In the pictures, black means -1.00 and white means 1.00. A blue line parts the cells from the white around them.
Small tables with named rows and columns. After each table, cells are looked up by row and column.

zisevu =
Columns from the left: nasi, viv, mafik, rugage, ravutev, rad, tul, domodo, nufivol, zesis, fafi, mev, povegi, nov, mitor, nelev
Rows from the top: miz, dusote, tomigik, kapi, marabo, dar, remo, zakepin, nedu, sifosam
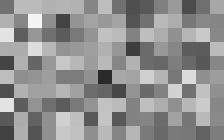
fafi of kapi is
-0.16
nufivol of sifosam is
0.04
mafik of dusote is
0.91
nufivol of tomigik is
0.46
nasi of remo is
-0.38
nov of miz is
-0.40

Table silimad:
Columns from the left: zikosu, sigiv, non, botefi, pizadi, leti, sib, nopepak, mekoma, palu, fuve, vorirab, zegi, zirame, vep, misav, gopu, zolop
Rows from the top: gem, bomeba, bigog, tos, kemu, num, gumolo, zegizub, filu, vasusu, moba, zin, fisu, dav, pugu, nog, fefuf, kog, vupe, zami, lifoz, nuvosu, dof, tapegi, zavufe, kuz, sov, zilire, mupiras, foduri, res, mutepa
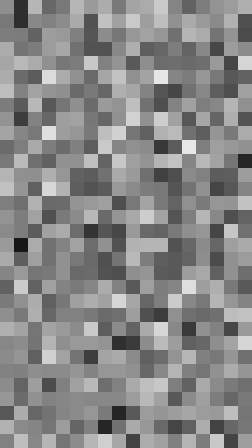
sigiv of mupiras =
-0.16
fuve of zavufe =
0.10
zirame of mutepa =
0.41
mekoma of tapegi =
0.09
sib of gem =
0.21
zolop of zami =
-0.14
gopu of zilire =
-0.04
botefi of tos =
0.22
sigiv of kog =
-0.82
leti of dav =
-0.26
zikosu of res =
0.39
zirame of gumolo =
-0.11
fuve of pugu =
0.29
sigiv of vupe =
-0.26
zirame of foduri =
0.30
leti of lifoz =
-0.04
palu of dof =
0.24
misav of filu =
-0.21

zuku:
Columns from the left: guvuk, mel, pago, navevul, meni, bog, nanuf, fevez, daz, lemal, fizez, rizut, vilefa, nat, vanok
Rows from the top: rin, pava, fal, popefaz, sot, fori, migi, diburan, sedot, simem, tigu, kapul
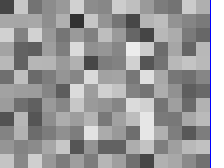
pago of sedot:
-0.33
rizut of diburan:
-0.09
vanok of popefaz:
0.44
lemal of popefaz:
0.85
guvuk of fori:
-0.13
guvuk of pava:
0.31
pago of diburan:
-0.25
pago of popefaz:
-0.26
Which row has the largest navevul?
sot

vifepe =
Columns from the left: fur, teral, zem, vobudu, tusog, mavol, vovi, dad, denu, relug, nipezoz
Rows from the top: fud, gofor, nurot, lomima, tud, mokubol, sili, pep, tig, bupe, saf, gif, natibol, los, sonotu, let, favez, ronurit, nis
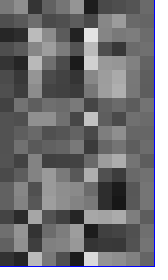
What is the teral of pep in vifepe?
-0.10
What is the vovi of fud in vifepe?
-0.77
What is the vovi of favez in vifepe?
-0.78
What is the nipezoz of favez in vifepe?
-0.13
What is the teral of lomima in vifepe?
-0.29
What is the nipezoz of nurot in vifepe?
-0.15
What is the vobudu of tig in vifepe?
0.13
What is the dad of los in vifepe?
-0.65
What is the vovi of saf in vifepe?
-0.54
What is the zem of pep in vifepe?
-0.26
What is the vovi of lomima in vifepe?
0.47

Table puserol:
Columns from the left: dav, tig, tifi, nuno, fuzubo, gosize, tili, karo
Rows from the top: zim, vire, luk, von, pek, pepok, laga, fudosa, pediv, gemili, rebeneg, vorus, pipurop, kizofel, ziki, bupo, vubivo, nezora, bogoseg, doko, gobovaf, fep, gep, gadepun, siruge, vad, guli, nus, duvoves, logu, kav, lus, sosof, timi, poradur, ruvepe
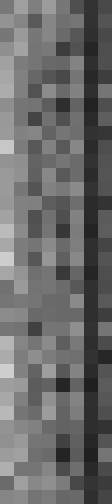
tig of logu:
-0.08
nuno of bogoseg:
0.18
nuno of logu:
0.22
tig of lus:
0.20
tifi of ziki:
0.00
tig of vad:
-0.02
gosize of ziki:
-0.14
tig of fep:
-0.05
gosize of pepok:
-0.08
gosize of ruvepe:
-0.18
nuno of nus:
-0.23
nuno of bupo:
-0.11
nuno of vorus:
-0.17
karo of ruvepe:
-0.46
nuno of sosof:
-0.17
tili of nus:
-0.75
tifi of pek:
-0.08
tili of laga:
-0.63
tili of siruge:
-0.65
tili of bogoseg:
-0.64

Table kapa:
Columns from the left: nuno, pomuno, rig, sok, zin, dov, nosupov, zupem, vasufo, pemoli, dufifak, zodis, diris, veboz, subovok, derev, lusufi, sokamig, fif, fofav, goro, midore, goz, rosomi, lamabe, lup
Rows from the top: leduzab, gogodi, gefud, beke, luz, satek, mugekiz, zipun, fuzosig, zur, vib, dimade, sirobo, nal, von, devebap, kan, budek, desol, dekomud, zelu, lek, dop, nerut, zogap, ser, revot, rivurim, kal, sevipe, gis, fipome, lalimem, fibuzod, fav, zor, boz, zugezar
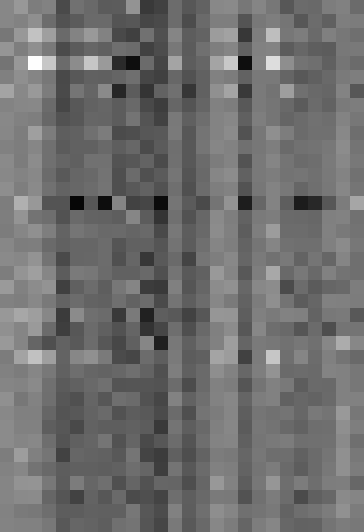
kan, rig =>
0.13
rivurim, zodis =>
-0.35
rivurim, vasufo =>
-0.34
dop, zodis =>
-0.26
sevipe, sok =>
-0.20
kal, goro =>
-0.24
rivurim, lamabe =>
0.01
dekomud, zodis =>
-0.37
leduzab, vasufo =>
-0.28
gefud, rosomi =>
0.00
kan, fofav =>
0.22
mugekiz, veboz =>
-0.58
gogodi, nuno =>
0.06
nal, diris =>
-0.13

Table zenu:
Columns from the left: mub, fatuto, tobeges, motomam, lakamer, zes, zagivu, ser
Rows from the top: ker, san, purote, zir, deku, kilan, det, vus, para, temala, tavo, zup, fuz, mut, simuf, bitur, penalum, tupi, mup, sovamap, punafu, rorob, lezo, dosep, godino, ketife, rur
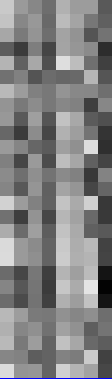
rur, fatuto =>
0.16
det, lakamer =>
0.16
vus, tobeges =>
0.10
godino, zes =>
0.31
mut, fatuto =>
-0.31
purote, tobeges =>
0.16
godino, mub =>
0.45
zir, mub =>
-0.28
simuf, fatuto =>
0.22
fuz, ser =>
0.03
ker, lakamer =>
0.39
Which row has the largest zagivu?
punafu

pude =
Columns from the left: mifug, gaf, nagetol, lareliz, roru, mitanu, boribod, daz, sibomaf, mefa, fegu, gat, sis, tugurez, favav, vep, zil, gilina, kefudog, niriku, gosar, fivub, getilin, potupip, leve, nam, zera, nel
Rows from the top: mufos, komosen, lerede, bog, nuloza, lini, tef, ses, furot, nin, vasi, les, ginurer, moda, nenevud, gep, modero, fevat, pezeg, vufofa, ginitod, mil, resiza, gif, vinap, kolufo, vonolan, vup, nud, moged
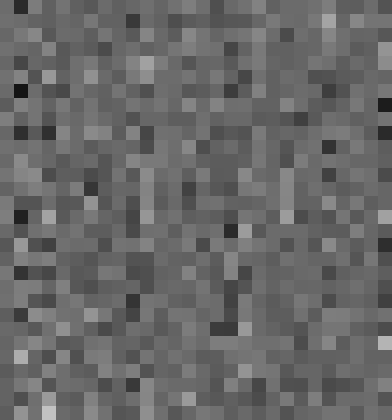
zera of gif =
-0.29
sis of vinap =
-0.21
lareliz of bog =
0.03
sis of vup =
-0.17
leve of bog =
-0.14
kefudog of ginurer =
-0.17
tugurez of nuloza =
-0.33
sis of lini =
-0.15
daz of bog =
-0.41
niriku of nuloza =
-0.21
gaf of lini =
0.03
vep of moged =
-0.12

